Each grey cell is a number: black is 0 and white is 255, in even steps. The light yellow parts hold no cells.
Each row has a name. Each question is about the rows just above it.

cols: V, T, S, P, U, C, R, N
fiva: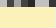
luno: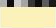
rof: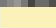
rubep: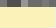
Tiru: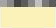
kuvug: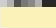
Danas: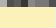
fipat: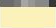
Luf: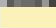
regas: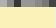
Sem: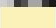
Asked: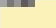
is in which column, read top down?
P
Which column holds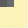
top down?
R
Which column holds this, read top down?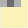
V
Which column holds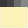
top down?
U
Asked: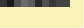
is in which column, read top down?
N

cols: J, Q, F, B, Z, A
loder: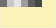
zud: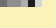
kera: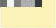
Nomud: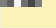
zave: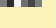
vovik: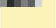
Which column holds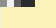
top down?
Q
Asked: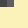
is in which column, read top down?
Z
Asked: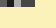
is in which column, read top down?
Z

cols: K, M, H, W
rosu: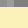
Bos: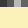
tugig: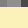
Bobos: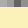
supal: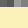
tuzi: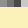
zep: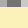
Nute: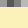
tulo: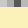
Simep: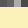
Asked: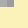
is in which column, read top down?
K
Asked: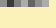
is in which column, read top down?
K
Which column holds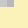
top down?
W
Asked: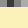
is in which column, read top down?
K

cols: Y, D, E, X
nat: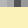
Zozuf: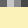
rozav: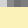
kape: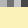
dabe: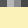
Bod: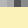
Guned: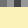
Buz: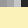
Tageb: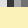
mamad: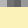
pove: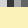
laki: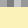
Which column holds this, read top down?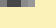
X
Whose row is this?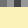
Guned
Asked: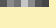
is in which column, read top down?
E

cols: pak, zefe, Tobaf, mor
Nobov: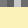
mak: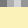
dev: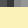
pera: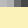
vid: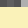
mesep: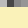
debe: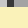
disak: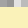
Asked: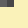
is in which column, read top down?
zefe
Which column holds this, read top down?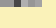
mor
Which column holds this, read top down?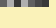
zefe
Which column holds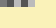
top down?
pak
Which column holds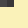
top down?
zefe
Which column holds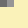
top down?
mor

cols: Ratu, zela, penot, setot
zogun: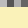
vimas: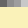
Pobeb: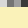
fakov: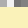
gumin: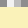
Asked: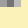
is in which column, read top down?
penot
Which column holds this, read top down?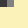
setot
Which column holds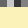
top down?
setot
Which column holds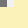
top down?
zela
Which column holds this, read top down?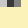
setot

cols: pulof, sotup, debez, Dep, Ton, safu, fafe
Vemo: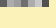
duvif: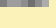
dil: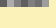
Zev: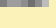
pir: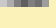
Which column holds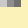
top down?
safu
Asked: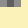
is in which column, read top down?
Dep
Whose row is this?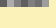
dil
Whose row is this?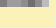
Zev

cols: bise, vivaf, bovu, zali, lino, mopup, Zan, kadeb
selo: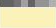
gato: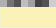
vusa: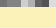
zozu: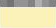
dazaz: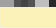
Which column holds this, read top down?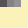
bovu
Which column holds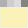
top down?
kadeb
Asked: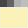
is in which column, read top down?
mopup
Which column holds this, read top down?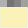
bise

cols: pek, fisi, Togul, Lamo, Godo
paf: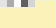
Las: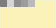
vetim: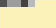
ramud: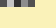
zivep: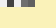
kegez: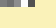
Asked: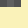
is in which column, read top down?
Godo
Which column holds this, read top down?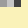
fisi
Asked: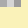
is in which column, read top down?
fisi

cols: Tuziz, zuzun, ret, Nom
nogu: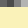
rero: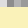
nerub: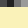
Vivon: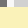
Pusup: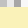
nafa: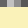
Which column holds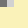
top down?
ret
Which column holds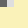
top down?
Tuziz
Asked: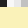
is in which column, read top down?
zuzun

